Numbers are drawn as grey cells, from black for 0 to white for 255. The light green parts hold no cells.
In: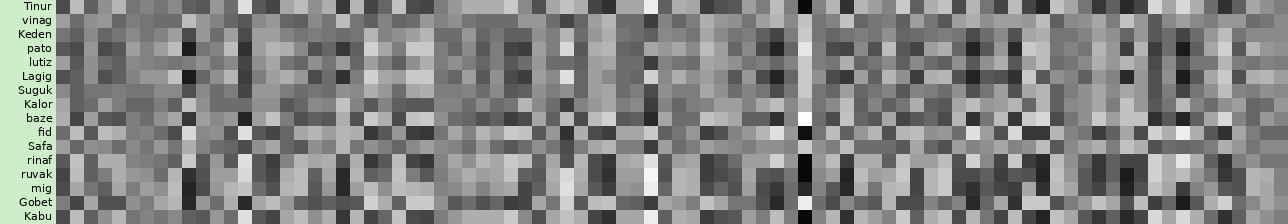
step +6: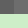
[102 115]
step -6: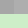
[160 168]
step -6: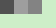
[ 75 152 125]
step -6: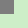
[119]

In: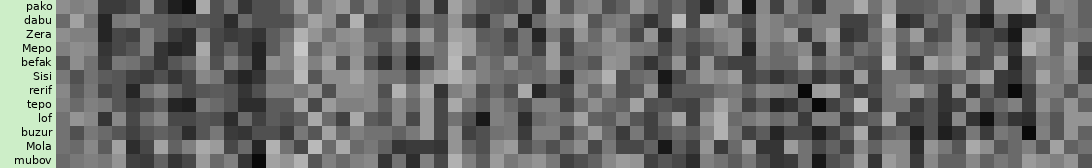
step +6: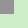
[154]
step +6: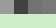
[161  71 120 126]
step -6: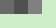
[100  74 122]

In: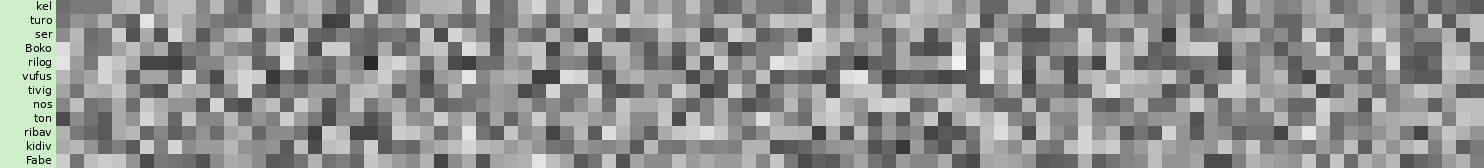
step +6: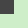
[75]
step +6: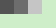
[ 89 115 203]
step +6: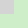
[218]
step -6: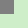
[121]

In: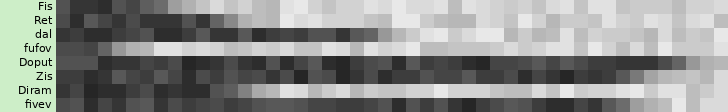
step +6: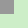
[158]
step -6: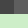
[63 88]
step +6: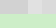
[216 216 231 224]
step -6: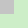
[190]
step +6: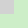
[216]
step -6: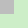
[183]
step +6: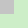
[202]

